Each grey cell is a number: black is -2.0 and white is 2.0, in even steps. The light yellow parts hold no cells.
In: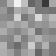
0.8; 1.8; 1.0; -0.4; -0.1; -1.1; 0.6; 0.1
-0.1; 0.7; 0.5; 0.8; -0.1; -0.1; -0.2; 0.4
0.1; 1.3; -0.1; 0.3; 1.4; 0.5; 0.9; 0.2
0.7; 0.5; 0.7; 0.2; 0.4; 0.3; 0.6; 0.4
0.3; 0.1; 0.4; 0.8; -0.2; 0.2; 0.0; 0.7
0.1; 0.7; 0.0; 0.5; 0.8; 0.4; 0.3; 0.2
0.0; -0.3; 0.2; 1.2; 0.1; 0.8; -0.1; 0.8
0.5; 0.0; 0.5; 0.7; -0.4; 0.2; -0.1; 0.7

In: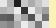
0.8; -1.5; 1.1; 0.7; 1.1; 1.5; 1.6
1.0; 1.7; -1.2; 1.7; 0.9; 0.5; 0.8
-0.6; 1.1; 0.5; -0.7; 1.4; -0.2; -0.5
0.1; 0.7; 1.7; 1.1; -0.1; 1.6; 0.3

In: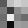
1.0; 1.3; 1.1; -0.6
-1.1; 0.2; 0.6; -0.1
1.7; 0.0; -0.3; -0.3
-1.8; 0.5; 0.4; -0.1

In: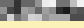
-0.3; -1.2; -0.4; -0.4; 0.3; 1.7; 1.8; -0.2; -0.2; 1.0; 1.8; -0.3
-0.9; -1.2; 0.5; 0.3; -0.4; 0.5; 0.2; -1.3; -1.6; -0.5; -0.7; 0.3
1.3; -0.2; 0.3; 1.3; 1.2; 0.3; 0.6; 0.6; 0.6; -0.8; -0.8; -0.3

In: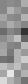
0.2; 0.1; 0.7; 0.1
0.8; 0.4; 0.1; 0.1
0.2; 0.1; 0.8; 0.6
0.7; 0.4; 0.1; 0.3
0.1; -0.1; -1.2; -0.3
0.5; 1.0; -0.4; 0.2
0.1; 0.0; 0.9; 0.5
-0.1; 0.8; 0.4; 0.6
-0.3; 0.8; 1.2; -0.2
0.7; 1.0; 0.4; 1.0
1.6; 0.2; 0.8; 0.6
0.8; 0.4; -0.2; 1.4

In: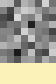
0.9; -0.6; 0.8; 0.5; -0.5; 1.3; -0.2; 1.0
-0.9; 0.6; 1.2; 1.0; 0.4; -0.1; 0.3; 0.0
-1.1; 1.4; 0.2; 0.0; 0.9; -0.5; -0.7; -0.8
-0.1; -0.2; 0.4; -1.5; 0.1; 0.1; 0.8; -0.6
0.1; -0.6; 1.3; 0.5; 0.0; -0.2; -0.9; 0.1
0.3; 1.0; -0.2; 1.2; -0.1; 0.2; -0.3; 0.0
0.5; 0.5; -0.4; -0.8; 0.4; 0.1; 0.9; 0.8
-0.3; -1.6; -0.2; 1.0; -0.6; -0.9; 1.2; -0.1
-0.2; -0.7; 0.4; 0.5; -0.3; 0.7; 0.2; 0.3

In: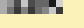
0.3; -0.8; 1.1; -0.8; -0.4; -0.4; -1.6; 1.3; 0.7
-0.2; -1.1; 0.0; -1.1; -0.3; 0.1; 1.1; -1.1; 0.7

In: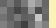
-0.1; -0.6; -0.1; 0.7; 0.3; -0.4; -0.4
-0.5; -0.9; -0.6; 0.3; -0.8; -0.3; 0.0
-0.5; -0.1; -0.5; -0.4; 1.1; -0.4; -0.2
-0.3; -0.6; -1.0; -0.3; 0.4; 0.0; 0.0
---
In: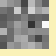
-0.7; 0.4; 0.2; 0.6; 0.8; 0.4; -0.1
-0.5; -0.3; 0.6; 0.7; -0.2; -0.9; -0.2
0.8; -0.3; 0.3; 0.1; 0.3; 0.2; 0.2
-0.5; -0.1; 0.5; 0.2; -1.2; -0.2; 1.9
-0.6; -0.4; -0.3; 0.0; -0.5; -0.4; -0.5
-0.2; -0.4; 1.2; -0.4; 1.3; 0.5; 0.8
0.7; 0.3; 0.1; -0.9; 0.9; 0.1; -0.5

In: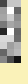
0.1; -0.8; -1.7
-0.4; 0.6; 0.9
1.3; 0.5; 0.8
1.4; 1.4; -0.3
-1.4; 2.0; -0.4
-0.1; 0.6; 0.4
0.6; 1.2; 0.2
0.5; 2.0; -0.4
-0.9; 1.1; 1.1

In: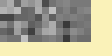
0.0; -0.2; -0.2; 1.0; -0.3; -0.3; -0.1; 0.0; -0.2; -1.1; -0.1; -0.3; -0.3
-0.4; -0.6; 0.5; -0.3; -1.0; 0.0; 0.6; 0.7; 0.0; -0.4; 0.2; 0.0; -0.2
0.3; -0.2; 0.6; 0.3; -0.5; -0.3; 0.2; 0.7; -0.3; -1.1; -0.3; -0.2; -0.1
-0.9; -0.9; -0.4; -0.4; -0.3; -0.7; 0.3; -0.5; 0.0; -0.1; 0.0; -0.1; -0.2
0.8; 0.6; 0.9; -0.4; -0.3; 0.7; 0.0; 1.0; -0.2; 0.0; -0.3; 0.0; 0.1
0.4; 0.7; -0.4; 0.5; 0.3; 0.6; -0.8; -0.2; 0.0; 0.1; -0.1; -0.1; -0.1

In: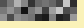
0.3; -0.8; 0.2; 0.0; -0.2; -1.4; -1.6; 0.0; -1.5; -1.3; 0.4
-0.1; 0.3; -0.2; -1.7; -0.1; 0.3; -1.0; 0.5; 1.1; -0.8; -0.5
-0.7; -0.1; 0.8; 0.1; -1.2; -0.4; -0.2; -0.4; -0.9; 1.1; -1.3

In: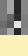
-0.1; 0.6; -1.4; 0.1
-0.3; -0.6; 1.6; 0.0
-0.1; -0.4; -1.3; 0.0
-0.1; 0.6; -1.4; 0.1
-0.1; 0.6; -1.4; 0.1

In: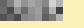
-0.7; -0.4; -0.8; 0.1; 0.2; 0.4; -0.5; -0.1; 0.8
-0.3; -0.8; 0.3; -0.3; 0.3; 0.5; -0.3; 0.8; -1.0
-0.4; 0.0; 0.8; 0.3; 0.6; 0.4; 0.1; 1.3; 0.8
